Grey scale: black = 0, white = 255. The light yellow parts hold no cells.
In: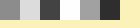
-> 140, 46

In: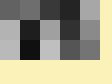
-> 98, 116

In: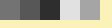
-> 115, 165

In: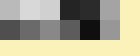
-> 186, 151

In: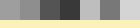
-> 158, 212

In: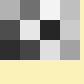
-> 178, 162

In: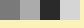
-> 122, 213

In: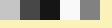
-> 197, 129

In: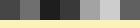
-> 70, 96

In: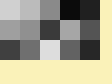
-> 208, 39
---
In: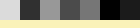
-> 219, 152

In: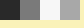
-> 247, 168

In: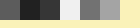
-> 240, 164

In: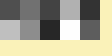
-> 254, 191

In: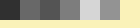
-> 214, 147

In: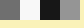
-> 248, 149
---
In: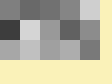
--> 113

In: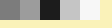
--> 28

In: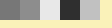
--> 232

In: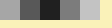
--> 32

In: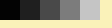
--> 73

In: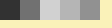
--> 209

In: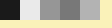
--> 150

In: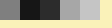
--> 44
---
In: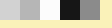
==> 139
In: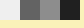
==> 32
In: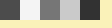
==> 50
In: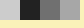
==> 167
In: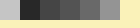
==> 148
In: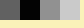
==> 202
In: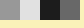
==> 104
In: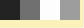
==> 157
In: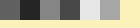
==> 166
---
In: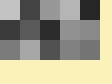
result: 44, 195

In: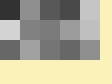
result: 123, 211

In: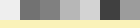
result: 183, 238

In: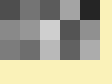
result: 207, 207

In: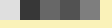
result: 103, 223

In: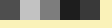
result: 125, 194

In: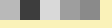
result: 217, 217

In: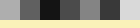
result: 75, 217

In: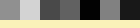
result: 97, 211

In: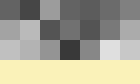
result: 113, 223
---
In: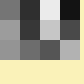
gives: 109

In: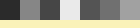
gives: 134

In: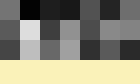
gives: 190

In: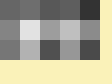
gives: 178

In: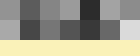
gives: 71

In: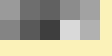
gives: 89

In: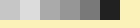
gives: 220
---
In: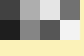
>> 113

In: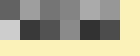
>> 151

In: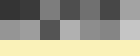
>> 163

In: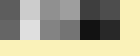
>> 77

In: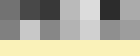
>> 171

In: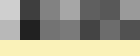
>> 154

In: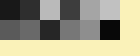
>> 193

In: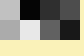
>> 77

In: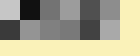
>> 141

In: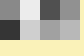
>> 145
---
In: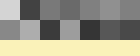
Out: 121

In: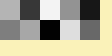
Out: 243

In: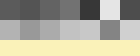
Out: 99

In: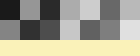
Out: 42

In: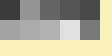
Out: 100

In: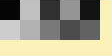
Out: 48

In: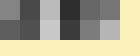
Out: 187
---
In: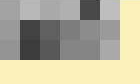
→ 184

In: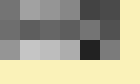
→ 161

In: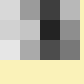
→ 155

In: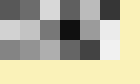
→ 108

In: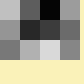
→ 93

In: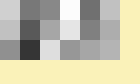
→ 120

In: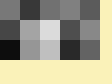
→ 56

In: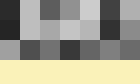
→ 190
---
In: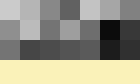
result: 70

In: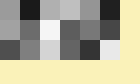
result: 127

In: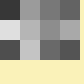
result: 196

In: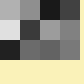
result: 107

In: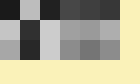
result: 40

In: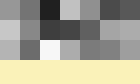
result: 108

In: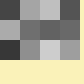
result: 143
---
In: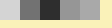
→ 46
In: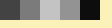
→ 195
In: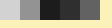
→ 28
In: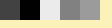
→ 235
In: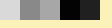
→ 167
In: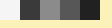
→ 139
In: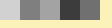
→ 163
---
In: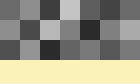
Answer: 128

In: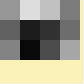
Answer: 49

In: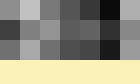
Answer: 48

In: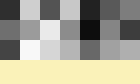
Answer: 133

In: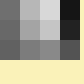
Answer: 197

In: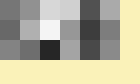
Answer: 61
